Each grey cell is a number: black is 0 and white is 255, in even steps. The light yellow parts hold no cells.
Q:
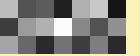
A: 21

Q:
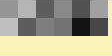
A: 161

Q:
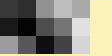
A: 168

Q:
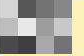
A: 134

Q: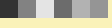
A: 149

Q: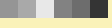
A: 52

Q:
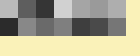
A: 174

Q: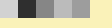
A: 157

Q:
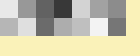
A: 140

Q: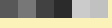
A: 193
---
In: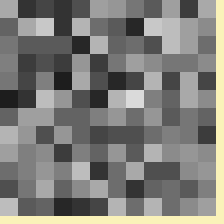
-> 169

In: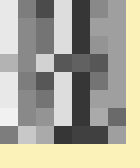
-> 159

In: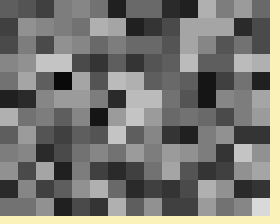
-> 105

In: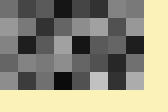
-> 121

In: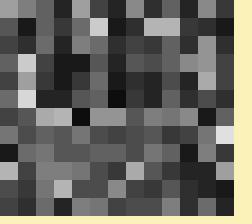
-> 56

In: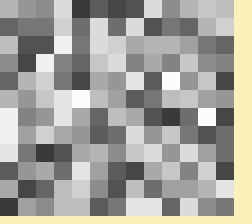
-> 189
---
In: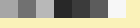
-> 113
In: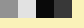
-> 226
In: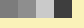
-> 142
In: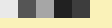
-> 85
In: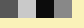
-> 201
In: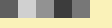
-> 208
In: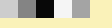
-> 132
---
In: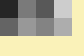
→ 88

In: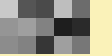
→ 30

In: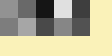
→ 224

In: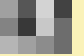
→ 200

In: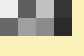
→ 194

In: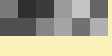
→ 196

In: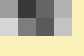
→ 102

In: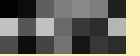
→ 44

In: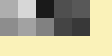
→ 79

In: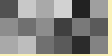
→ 121
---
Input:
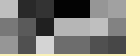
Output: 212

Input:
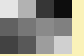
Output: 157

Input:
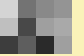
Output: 42

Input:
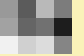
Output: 220

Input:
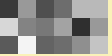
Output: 99

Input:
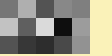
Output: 45

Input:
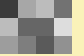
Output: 90

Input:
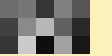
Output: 14

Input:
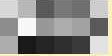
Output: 37

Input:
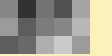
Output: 174
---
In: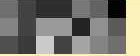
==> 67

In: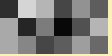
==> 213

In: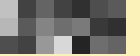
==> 66

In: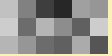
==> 129

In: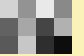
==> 147

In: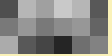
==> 182
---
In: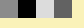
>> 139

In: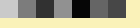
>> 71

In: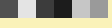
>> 80

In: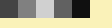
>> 97

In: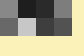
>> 62

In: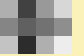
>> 96

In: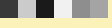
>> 142

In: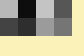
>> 67
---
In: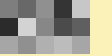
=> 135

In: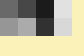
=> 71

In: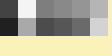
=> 137

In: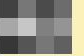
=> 198

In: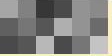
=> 175

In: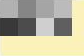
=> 134

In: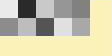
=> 201

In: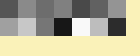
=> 73

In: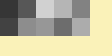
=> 209

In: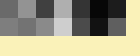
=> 52
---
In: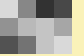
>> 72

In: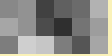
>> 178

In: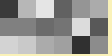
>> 171

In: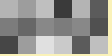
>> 91

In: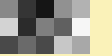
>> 178

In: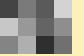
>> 211
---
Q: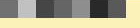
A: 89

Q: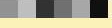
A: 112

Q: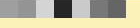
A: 120

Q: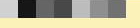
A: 101

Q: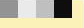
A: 191

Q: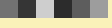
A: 93

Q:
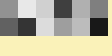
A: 63

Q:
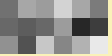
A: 82
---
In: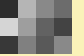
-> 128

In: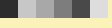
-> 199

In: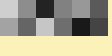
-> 101

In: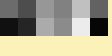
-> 37

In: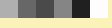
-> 103

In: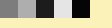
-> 174
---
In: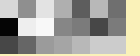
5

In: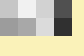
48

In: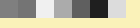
31

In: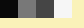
9

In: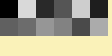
0

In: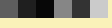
7
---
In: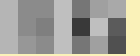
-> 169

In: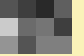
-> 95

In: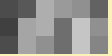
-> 98

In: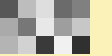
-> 128

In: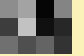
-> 132

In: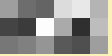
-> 180

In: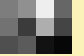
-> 102

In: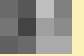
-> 128

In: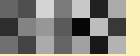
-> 170

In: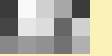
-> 59
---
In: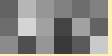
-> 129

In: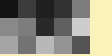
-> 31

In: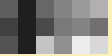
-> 132

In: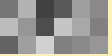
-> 89

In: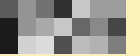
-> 199

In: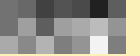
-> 74
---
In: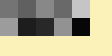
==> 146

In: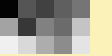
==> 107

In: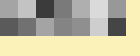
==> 206

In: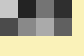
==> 170

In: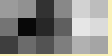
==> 230

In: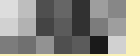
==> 124

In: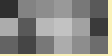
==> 162
